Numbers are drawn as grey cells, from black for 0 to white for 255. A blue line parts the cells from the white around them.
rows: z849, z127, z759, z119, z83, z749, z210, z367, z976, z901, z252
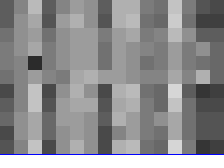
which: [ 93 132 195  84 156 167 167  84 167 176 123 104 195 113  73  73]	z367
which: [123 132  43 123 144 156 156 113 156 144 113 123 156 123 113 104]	z83
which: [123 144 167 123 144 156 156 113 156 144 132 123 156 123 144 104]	z119
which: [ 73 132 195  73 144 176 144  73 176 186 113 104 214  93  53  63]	z210
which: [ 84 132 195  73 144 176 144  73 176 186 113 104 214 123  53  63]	z252

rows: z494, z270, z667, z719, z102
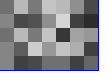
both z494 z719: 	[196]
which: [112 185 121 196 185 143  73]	z494
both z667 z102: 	[112]
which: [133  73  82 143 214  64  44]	z270

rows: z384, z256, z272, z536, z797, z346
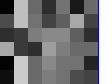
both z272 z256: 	[95]
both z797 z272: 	[137]
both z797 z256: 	[114]
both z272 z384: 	[46]
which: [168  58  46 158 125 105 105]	z536

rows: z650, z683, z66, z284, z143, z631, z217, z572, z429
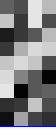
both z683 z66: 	[56]
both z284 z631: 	[217]
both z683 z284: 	[56]
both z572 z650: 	[77]
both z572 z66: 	[56]
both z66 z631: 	[88]
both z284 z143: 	[217]

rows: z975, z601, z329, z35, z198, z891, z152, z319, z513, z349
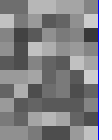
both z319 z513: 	[100]
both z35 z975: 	[132]
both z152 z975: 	[110]

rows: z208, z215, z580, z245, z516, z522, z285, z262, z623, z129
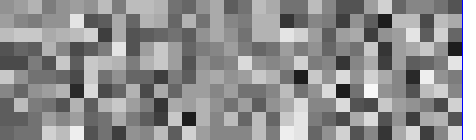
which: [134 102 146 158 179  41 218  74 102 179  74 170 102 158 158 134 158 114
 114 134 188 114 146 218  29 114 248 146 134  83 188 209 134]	z285
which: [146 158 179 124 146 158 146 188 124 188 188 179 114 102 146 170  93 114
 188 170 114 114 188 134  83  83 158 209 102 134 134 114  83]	z208

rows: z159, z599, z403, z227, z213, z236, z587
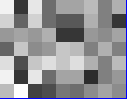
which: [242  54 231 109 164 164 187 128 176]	z159
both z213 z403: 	[176]
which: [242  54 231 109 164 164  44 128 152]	z236
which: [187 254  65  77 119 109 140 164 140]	z587

